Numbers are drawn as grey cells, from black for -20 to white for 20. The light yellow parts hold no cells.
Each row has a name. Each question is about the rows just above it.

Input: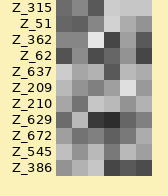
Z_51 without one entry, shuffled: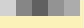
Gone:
[-4]
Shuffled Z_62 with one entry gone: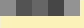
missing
[-8]
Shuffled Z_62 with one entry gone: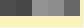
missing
[-7]
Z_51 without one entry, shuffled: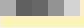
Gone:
[1]
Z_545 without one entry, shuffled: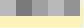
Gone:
[10]
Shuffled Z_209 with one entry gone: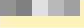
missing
[4]

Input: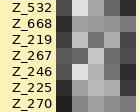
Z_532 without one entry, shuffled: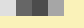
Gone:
[-13]
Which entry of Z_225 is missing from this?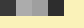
[9]
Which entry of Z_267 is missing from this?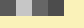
[-3]
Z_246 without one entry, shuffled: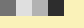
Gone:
[-7]
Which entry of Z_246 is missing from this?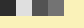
[8]

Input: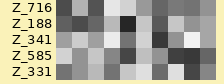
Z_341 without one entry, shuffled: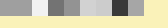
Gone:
[17]
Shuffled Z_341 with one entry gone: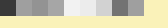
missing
[12]
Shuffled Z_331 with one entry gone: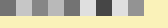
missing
[-3]
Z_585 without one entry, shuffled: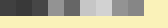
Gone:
[10]
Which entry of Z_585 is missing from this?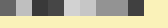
[1]
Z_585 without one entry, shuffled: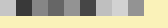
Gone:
[-10]
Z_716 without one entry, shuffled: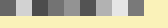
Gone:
[4]

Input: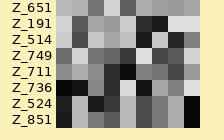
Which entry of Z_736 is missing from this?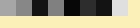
[14]
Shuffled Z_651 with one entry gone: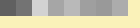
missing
[8]
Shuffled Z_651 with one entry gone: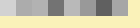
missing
[5]
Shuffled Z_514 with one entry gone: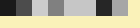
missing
[10]
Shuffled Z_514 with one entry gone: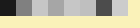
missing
[-14]
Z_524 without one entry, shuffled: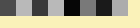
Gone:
[-15]

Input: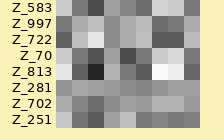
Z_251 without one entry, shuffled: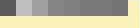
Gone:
[11]
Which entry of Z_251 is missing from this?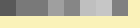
[-2]
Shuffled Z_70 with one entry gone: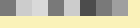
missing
[-7]
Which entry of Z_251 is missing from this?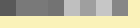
[0]
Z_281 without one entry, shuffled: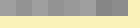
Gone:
[6]

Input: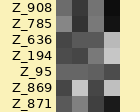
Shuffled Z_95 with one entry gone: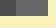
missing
[-5]
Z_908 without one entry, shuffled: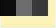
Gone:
[-2]
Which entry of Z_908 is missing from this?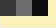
[-2]
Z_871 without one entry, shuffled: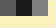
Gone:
[-10]
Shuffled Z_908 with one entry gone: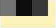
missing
[-3]
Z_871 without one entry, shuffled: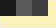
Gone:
[0]

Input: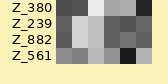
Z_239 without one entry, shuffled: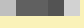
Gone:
[-4]
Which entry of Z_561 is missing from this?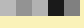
[2]
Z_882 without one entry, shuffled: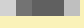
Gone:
[-6]

